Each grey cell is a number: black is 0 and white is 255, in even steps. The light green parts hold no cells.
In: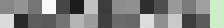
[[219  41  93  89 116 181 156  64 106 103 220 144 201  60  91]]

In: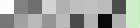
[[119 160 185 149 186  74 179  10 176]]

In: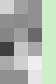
[[142 139 144]
 [ 63 197 167]
 [144 144 229]]

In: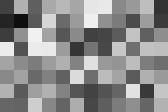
[[ 36  14  89 214 106 155 239 144 123  75 157  59]
 [235  82 235 234 156  53 116  72 199 111 193 190]
 [137 162 105 129  97 219 110 188 164  91 176 154]
 [102 100 206 135 100 173  71  94 124 143 101 178]]

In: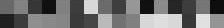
[[ 32  60 143 137 134  58  70 186 114 128 215 222 216  56 225 149]]

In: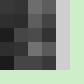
[[ 47  45  94  68 206]
 [ 47  52 114  90 206]]
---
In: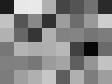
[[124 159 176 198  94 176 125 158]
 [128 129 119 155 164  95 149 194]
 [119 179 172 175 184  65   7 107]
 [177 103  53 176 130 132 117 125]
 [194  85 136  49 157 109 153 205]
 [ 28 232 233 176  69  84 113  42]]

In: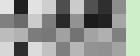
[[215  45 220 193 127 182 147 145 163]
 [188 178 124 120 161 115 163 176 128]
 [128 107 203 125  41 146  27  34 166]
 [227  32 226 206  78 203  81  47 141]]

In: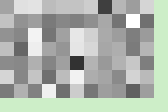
[[122 177 129 240 111 204 118 158 150  96 158]
 [213 134 196 111 188 242 173 165 138 211 186]
 [139 136 176 133 160  50 179 153 178 199 126]
 [191 102 238 166 149 229 215 167 174 123 181]
 [146 135 243 117 161 231 209 170 157 126 155]
 [194 146 158 122 135 128 143 168 116 255 112]
 [163 224 227 188 195 195 205  63 182 157 213]]

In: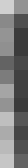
[[198  99]
 [186  80]
 [171  69]
 [191  86]
 [147  59]
 [165  65]
 [124  65]
 [ 99  72]
 [144  59]
 [148  59]
 [137  79]
 [208 147]]

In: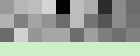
[[107 209 150 165 166 109 159 126 111 129]
 [177 128 163 146 108 189 116  85 140 113]
 [153 182 189 212   3 189 172  43 139 108]]

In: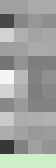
[[ 55 130 160 148]
 [172 162 153 156]
 [201 172 174 177]
 [136 153 130 131]
 [210 174 126 136]
 [245 184 130 144]
 [116 146 126 127]
 [159 160 171 169]
 [210 175 163 167]
 [ 72 135 151 142]
 [160 160 170 170]]
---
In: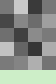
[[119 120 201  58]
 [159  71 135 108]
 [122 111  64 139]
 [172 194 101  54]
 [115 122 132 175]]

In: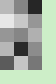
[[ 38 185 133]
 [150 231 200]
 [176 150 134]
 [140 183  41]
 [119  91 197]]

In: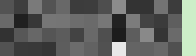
[[ 60  83  62 122  83 104  60  61  78 140  51  51 115]
 [ 94 105  32  55 118 117 109 106 119  34 124  67  59]
 [106  50  87 103  85  92  67 105  79  28  93 137  53]
 [ 80  82  58  57  53  93 108  98  81 232 100  98 104]]

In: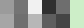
[[110 155 116 241  48]
 [ 68 166 111 183  94]]

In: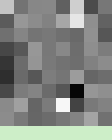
[[119 196 115 135 136  96 207  75]
 [ 98  91 151 140 130 167 230 143]
 [ 86 112 133 116 120 112 105 145]
 [124  71  88 151 120 136 109 142]
 [140  53 108 149 121 114 110 129]
 [109  46 106  87 125 117 156 102]
 [143  72 124 132 107  86   6 150]
 [130 138 160 101 123 247  67 121]
 [113 140 121 102 108 119 131 164]]

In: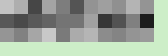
[[148 195 174  70 164 125  84 147 159 144 180]
 [ 29  88  74  89 100 116 116 161  54  82 128]
 [154 149 129 166 200 122 171 181 140 132 148]]
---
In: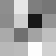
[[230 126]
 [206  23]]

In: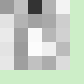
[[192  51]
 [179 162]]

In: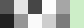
[[228  70]
 [150 250]]

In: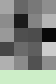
[[103 120]
 [ 27 132]]

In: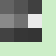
[[ 83  64]
 [113 234]]

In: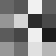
[[ 87 241]
 [212  43]]
